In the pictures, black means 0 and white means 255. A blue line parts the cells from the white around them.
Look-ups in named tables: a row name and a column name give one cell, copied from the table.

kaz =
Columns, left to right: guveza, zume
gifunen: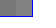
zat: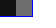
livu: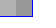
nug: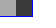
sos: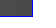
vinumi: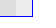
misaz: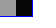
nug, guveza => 171
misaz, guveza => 156
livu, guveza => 178
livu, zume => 152
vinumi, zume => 237
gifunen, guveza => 120
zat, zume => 110

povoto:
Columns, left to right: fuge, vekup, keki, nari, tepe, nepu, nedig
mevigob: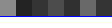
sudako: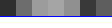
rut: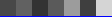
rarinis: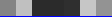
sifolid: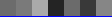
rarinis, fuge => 132
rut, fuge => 72
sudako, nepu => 57
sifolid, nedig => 134
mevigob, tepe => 48
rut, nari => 90
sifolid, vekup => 122
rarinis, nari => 43
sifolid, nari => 36
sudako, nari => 165
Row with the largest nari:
sudako

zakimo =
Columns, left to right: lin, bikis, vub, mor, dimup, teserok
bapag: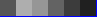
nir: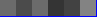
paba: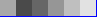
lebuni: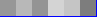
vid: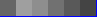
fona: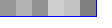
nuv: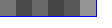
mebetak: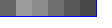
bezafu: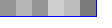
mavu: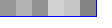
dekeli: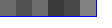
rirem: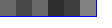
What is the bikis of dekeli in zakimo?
80
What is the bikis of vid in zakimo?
159
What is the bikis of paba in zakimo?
74
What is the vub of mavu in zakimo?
146
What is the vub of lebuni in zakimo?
148
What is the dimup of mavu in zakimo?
198
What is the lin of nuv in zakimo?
117
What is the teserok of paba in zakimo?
226
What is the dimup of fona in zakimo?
194
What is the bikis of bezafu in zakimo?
182
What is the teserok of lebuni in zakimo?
125
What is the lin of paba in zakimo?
168
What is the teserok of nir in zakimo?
131
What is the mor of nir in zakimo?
52
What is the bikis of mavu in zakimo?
178
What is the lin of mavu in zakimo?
152
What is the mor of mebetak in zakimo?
110
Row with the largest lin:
paba

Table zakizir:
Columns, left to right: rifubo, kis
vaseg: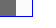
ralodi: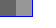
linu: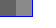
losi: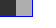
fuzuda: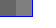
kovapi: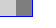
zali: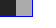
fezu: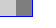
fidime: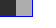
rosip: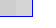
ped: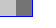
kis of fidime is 173
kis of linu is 138
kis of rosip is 213
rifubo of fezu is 207
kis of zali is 171
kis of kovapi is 125
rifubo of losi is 49
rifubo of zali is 35
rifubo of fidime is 46
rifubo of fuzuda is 102
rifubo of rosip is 205
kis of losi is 174
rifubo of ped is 199
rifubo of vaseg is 107
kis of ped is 115
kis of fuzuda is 127
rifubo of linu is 99

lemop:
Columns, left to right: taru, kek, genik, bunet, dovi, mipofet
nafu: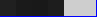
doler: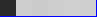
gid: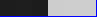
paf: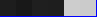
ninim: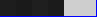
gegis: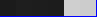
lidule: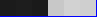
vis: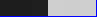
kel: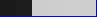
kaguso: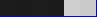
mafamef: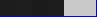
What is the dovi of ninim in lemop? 207
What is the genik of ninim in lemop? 31
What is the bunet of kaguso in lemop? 27
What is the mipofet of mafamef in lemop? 201
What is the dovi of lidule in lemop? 210
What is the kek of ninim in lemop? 26
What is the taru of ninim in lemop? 29
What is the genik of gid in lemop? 28
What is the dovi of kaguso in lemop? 207
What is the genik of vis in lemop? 31
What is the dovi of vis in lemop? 206
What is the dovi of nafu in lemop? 206
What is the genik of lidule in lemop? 26
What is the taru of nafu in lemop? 32
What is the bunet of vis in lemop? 207
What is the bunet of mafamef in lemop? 29
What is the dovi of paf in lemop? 205
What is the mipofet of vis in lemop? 207
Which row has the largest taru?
doler

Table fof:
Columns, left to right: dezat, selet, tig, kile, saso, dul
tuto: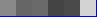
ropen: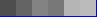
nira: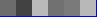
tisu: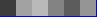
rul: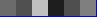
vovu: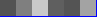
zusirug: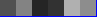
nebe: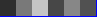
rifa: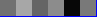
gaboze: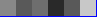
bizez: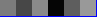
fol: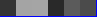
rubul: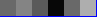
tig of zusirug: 37
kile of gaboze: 41
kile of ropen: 120
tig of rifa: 101
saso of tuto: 74
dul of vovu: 163
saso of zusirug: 176
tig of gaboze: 110
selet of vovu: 127

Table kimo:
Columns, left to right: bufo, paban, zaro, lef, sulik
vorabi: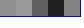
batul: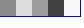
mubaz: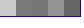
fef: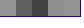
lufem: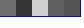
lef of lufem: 96
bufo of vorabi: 143
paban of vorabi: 154
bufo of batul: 140
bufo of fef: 148
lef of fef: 141
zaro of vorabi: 97
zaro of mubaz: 119
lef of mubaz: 148
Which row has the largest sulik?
batul

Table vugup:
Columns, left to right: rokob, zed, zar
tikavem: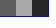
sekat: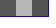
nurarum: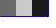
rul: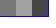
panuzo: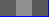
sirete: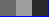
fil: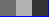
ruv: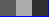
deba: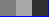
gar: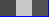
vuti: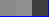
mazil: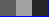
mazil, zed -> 162
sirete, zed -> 158
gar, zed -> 199
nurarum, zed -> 202
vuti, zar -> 63
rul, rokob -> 120
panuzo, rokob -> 95
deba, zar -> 48
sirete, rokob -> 106
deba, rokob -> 127
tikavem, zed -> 168
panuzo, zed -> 143
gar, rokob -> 72
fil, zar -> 53
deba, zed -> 168
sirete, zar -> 42
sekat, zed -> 184
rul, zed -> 161
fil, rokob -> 111

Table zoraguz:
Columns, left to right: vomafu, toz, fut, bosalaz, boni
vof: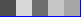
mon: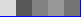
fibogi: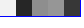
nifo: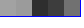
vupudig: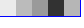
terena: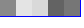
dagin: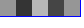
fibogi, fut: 142
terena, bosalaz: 99
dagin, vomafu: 151
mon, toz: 89
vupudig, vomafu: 235
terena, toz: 228
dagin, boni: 150
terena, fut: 217
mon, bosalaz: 152
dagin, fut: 183
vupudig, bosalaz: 50

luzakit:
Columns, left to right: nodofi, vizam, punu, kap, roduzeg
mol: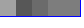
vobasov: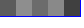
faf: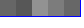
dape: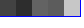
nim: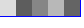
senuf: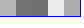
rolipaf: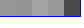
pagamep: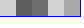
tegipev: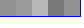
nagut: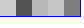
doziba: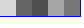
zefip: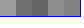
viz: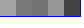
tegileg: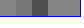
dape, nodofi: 66
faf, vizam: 87
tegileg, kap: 132
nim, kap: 184
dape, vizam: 45
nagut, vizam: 82
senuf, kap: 236
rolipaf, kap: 152

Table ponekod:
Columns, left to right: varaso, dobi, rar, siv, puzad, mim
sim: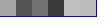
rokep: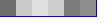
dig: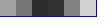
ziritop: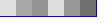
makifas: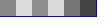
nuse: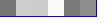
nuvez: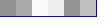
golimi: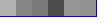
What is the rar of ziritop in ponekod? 147
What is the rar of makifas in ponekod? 142
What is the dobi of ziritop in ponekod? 168
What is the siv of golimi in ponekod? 76
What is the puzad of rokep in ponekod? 124
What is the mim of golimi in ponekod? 146
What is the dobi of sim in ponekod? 84
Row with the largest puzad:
sim

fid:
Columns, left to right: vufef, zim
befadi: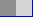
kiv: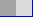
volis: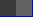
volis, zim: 98
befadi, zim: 212
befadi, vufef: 143
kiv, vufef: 164
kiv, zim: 219
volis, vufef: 57
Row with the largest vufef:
kiv

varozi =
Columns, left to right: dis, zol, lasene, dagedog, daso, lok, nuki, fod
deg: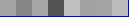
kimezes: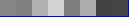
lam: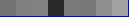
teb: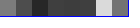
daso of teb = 61
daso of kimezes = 125
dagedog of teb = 63
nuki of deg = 165
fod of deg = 188
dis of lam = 115
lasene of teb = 39
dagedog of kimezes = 210
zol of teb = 77
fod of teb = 115
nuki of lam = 142
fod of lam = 163
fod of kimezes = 69
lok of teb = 63
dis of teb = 124
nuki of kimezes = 66
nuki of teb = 218
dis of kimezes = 135
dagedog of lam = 41
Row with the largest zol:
deg

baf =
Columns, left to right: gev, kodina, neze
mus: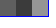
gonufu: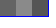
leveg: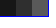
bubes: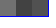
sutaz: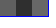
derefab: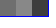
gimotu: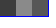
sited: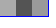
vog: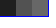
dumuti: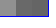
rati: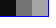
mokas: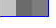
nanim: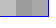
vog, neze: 103
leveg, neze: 89
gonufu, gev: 100
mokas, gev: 195
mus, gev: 95
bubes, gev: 113
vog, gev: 31
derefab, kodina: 136
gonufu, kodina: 138
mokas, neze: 125
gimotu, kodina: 138
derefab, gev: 111
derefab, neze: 61
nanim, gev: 191
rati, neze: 164
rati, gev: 14
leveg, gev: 23
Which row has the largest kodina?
nanim

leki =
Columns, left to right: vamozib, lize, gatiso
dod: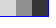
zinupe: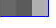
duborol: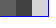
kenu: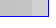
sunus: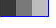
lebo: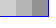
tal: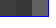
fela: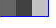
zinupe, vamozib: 104
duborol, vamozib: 95
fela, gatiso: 193
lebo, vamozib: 207
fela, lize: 65
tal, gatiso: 97
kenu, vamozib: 194
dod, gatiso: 52
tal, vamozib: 62
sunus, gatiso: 189

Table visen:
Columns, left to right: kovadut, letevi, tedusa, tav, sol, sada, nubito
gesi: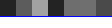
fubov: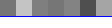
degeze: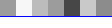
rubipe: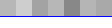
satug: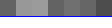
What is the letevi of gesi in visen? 92
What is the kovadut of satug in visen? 99
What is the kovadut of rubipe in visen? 183
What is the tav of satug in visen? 99
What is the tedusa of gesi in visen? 162
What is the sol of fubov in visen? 131
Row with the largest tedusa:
degeze

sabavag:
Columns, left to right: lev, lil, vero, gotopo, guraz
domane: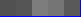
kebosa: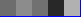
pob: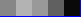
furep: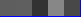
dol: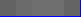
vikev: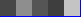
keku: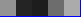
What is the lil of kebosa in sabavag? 140
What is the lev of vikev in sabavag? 71
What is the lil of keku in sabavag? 36
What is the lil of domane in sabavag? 85
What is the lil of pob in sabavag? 179
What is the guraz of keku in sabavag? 171
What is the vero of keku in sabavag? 29
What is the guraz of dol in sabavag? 100
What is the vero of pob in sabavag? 153

